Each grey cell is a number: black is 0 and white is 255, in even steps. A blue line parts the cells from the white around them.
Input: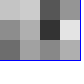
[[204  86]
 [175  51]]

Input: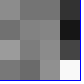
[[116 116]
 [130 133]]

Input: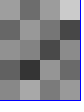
[[109 156]
 [152 118]]

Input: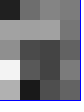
[[110 132]
 [160 161]]

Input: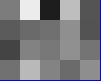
[[236  29]
 [106 112]]

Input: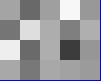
[[105 159]
 [222 173]]

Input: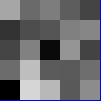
[[106 125]
 [ 77  85]]

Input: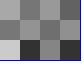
[[118 153]
 [147 111]]
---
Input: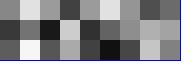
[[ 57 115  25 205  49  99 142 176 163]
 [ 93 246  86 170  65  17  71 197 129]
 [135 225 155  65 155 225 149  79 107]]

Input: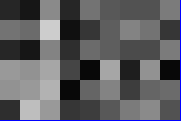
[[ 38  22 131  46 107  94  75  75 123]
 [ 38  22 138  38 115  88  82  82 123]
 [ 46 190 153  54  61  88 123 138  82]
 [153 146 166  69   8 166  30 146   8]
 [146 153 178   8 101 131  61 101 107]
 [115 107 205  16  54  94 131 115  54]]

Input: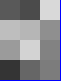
[[ 52 102 124]
 [155 211 130]
 [190 182 143]
 [ 89  75 217]]

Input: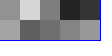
[[164  96 111 132 152]
 [146 214 126  36  52]]

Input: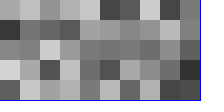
[[212 169  82 191 110  82 169 141 110  50]
 [ 56 116 102  89 162 154 135 147 184 128]
 [169 191 147 177 198  70  89 204  70 122]
 [ 95 198 162 177 122 184 102 177  70  76]
 [135 128 204 154 122 116 122 110 141  95]]

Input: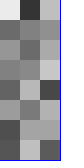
[[ 99 184  72]
 [ 85 191  91]
 [107 129 144]
 [ 79 164 164]
 [150 107 170]
 [156 122 178]
 [235  52 191]
 [129 137 199]]
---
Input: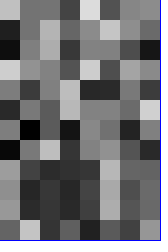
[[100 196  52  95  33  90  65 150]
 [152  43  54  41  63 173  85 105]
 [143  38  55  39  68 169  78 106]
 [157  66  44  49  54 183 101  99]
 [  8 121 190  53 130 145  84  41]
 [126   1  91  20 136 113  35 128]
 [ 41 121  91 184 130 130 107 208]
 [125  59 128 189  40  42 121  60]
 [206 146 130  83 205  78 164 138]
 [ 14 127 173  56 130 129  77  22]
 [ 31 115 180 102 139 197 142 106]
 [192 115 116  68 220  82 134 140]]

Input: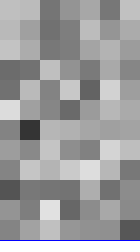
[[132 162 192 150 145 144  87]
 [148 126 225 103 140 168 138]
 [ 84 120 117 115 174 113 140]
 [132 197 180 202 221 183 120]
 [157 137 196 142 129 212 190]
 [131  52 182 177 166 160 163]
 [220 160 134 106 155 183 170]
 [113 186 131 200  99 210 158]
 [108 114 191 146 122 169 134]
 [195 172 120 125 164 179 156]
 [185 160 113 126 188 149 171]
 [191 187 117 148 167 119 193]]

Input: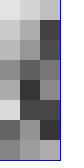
[[132 156 173]
 [100 148  54]
 [218  71  70]
 [171  54 137]
 [139  96 118]
 [186 151  77]
 [202 172  66]
 [227 212 191]]

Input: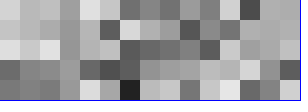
[[121 129 123 153 220 167  34 187 199 118 199 230 105 131 208]
 [108 133 139 156 104  80  93 147 158 164 188 181 213 146  93]
 [222 201 225 150 180 192  90 104 113 128  92 202 160 170 192]
 [196 184 172 152 182  93 216 177 157  86 138 116 176 172 177]
 [211 185 191 159 224 198 112 133 114 155 127 209  76 176 173]]

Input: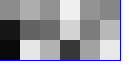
[[  9 230 178  55 162 232]
 [ 22  98 108 211 124 184]
 [140 174 146 240 147 134]]

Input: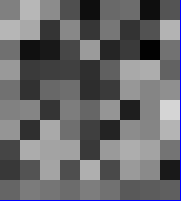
[[101 123 117 108 125 113  89  92  95]
 [ 56  83 164  78 175  73 154 138  25]
 [ 69 172 163 162  57 154 173 163 116]
 [149  47 169 111  63  35 140 133 180]
 [129 133  52 125 102 149  30 132 213]
 [113  49 104 110  45  58 151 133 143]
 [153  58  62  64  47  96 169 173  98]
 [112  16  24  71 155  37  58   2 114]
 [182 169  52 136  54 119  51  82 179]
 [128 183 140  79  14 105 109  14  84]]
